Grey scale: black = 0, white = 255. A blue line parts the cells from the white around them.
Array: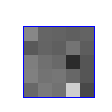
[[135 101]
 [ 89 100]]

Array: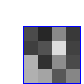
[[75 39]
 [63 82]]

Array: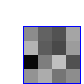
[[140  98]
 [180  92]]

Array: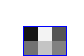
[[ 21 243]
 [114 196]]

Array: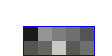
[[ 27 148]
 [ 84 102]]

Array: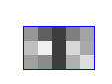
[[150  95]
 [191 241]]

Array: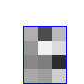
[[175  76]
 [151 241]]

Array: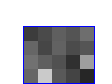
[[ 60  74]
 [102  70]]
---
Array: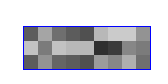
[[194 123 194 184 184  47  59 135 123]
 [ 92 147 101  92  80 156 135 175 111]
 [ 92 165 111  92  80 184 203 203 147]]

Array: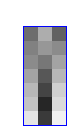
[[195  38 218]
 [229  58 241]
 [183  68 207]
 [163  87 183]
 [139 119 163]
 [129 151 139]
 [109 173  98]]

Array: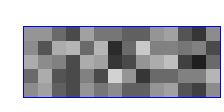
[[140  84 172 181 106 181  43 106 201 129 129 118 129  74]
 [172 140 129  74 172 161  54  74 149 172 191  64  31 106]
 [149 149 106  74 161 118 118  96  96 149 161  84  54 140]
 [140 161  96  74 149 118 140  96  96 149 161  84  64 140]
 [106 172  84  74 129  74 210 149  54 106 106 129 129 181]]

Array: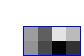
[[147  73   5  50]
 [157  95 227 187]]

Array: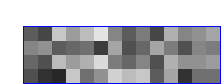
[[ 80  49  39 199 112 145 209 188 199  92 165  49 112 112]
 [ 92  70 199 156 188 227 133  92 124  70 176 133 145 165]
 [103  80 188 156 176 218 124 103 133  80 176 145 145 156]
 [133 145  92 103 112  60 165  80 103 165 124  80 133 124]]

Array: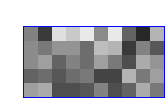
[[130  58 223 201 233 139 233  99  40 180]
 [ 99 109  87 109 121  68  68 180 121 159]
 [139 121 148 148 109 189 180  58 130  87]
 [139 159  99 130 109 159 121  78 171 148]
 [159 171  78  78  87 130  78  99 171 121]]

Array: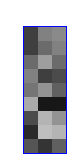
[[170  23  23]
 [ 85  52  96]
 [129  63  75]
 [ 63 107 129]
 [ 63 129 138]
 [117 147  96]
 [107 158 107]
 [ 75 180 147]
 [ 41 190 180]]

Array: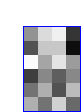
[[175 115 209 105]
 [ 62 136  94 136]
 [251 165 228 156]
 [115 175  82 187]
 [ 82 199 199  14]
 [147 219 240  53]]
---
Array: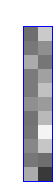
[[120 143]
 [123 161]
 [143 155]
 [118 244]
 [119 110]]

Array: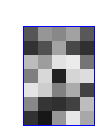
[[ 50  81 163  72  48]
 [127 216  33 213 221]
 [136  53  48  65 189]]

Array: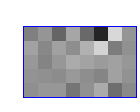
[[162 136 161 142 177 211 124 145]
 [147 144 140 153 142 133 161 146]]

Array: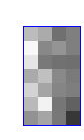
[[248 136 148 127]
 [170 192 137 122]
 [185 242 118  97]]

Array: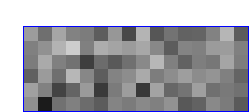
[[128 145 179 205 128 173 164 155 167 136  92 132 128 155 156 128]
 [ 96 155 111 183 135  93 131 141 170 125 141 158 140 148 128 100]
 [143  27 113 128 108  92 132 123 137 128 146  88  98 137 123  90]]

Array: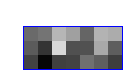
[[ 91  52 216  80  81 169  94]]

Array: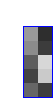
[[140  60]
 [ 66 202]]

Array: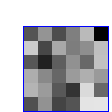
[[203  71 168 125 142 191]
 [173 137 103 155 175 154]
 [ 80 146  68  84 228 229]]
